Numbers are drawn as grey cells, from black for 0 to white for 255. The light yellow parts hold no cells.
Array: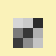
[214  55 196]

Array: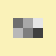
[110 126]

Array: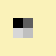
[  0 191]

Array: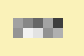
[161 242]

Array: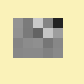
[147 122 143 129]

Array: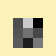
[ 77 114 121]

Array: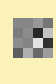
[135 140 227 156]

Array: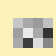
[198 234 221]
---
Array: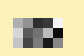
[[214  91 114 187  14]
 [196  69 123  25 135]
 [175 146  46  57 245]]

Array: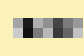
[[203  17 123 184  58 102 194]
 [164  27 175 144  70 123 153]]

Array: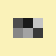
[[134 163  57]
 [ 77  25 196]]

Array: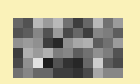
[[144 155 144  61  39 144 167 176  93 113 155]
 [113 134 103 103  61  61  50  73 167 134 134]
 [103  82 185 155 185 113  61 103 185 113 155]
 [ 82  93 134  82 155  73 103  61 134 125  93]
 [ 73 144 225  28  82  50  39 103 205  93  73]
 [ 61 176 155 176 125 134  93 113 144 125  82]]

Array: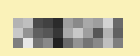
[[200 147  96  86  55 169 200 158  86 179  96]
 [179 191  75  65  43 158 137 169 158 211 105]
 [126 231 116 137  33 105 147 116 137 191 126]]

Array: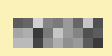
[[186 186  69 143 174 143 154  92  57]
 [165 174  57 122 197 154 132  80  92]
 [ 92 102 209 132 122 154 102 197  80]]
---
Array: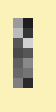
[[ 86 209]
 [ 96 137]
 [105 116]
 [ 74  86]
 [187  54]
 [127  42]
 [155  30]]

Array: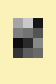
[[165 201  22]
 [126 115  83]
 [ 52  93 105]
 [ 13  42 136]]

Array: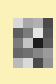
[[186 217  74 146]
 [123 196  29  94]
 [217 167 177  74]
 [ 94 123 229  84]
 [103 112 134 155]]

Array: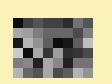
[[ 23 180 147  94  13  23  94 191]
 [168 157 126 103 103 103  75 126]
 [126 136  33 168 136  33 115 115]
 [180 103  84 168  75  94 180 147]
 [ 13  65  84  65  65  45 115  84]
 [203  13 168  54 157  45  54  75]]

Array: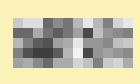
[[201 222 222 105 138 117 183 231 183 128 212 231]
 [161 171 138 105 171 171 212 192 128 201 212 171]
 [183 128  93  82 161 171 231 150 150 138 192 201]
 [105 105 171 117  93 117 161  73 192 150 138 128]
 [128  82  63  63  93 183 242  73 150 161 150 138]]

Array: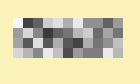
[[155 214 135  58  98 117 183 205 108 165 117]
 [214 183 135 234 193  78 155 126 126 234 183]
 [165  88 223  88 174  88  67 174 117 144 193]
 [246  67  98 205 223 174 234 144 144  98 155]]

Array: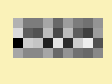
[[  0 206 197  32 228  44 206 238  81]
 [166 136 136 166 104 148 113 104 136]
 [178 124 124 166 104 157 124 113 148]
 [218  93  81 188  72 188  93  63 157]]
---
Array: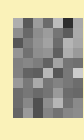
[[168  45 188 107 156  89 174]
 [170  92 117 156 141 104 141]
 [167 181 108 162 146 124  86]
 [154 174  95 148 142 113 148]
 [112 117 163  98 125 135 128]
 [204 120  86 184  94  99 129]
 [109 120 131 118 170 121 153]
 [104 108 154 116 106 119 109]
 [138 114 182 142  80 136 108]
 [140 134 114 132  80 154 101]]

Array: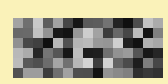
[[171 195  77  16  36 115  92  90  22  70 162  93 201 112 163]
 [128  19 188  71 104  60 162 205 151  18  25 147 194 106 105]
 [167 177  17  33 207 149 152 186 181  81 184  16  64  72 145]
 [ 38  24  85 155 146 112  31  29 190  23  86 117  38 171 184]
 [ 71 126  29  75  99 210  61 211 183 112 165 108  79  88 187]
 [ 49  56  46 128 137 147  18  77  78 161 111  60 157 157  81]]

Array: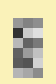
[[142 130 151]
 [223 203  50]
 [121  99 184]
 [193 156  97]
 [210  83  91]
 [139 167 181]]

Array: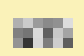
[[221 145 138 155 203 176]
 [164 200  96 218 117 128]
 [ 94 206 125 215  52 147]]

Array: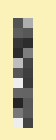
[[174  83]
 [ 87  94]
 [ 45  55]
 [125  44]
 [ 69 190]
 [ 63  86]
 [ 58 238]
 [100 101]
 [ 89  37]
 [ 90 120]
 [ 67 238]]

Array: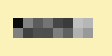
[[182 192  59  70 116  92 130  11]
 [153 177  96 126  78  79  65 127]]

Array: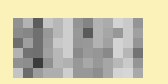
[[149 202 211 171 178 132 148 206 183 196  92 179 145]
 [160 202 151 166 179  90 152 206 183 152 112 134 139]
 [149 202 211 161 178 152 150 206 200 156 112 159 110]
 [115 182 211 137 150 154 138 206 183 160 112 114 178]
 [149 202 184 166 152 168 152 177 183 144  59 141 145]
 [169 214 211 166 142 152 152 206 174 174 156 107 196]]
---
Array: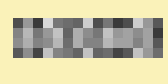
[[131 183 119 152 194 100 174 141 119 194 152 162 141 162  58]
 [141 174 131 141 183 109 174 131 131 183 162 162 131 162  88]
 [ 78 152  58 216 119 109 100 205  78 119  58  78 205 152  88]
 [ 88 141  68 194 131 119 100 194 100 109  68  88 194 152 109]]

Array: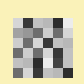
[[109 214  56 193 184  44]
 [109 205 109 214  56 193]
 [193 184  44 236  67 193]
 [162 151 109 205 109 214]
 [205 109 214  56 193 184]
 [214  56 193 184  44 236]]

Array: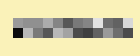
[[ 12 184 121  87 184 163  75  63  98 154 110  75]
 [154 144 144 172 133  87 121 133 226 110  98 216]]

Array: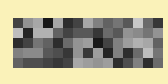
[[ 67 147 167  24 167  45  67 167 128  98 117  88 200 107  55]
 [128 138 138  88  78  55 147  55 157  36 128  45 107 189 117]
 [ 98  78  78  67  55  67 167 157 147 157  45  78 128  45 107]
 [ 45  67 117  98  45 107 147 157  24  67 128 157 177 167  98]
 [189  36 177 177  98  67  88  88  55 107  88 147 138 117 147]]

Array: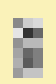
[[137 205 217]
 [155 196 196]
 [146 185 185]
 [164 103 127]
 [175  91 127]
 [229  51 103]]

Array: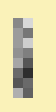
[[136 216]
 [155 206]
 [145 127]
 [155 118]
 [ 86 106]
 [175  97]
 [166  86]
 [106  46]]
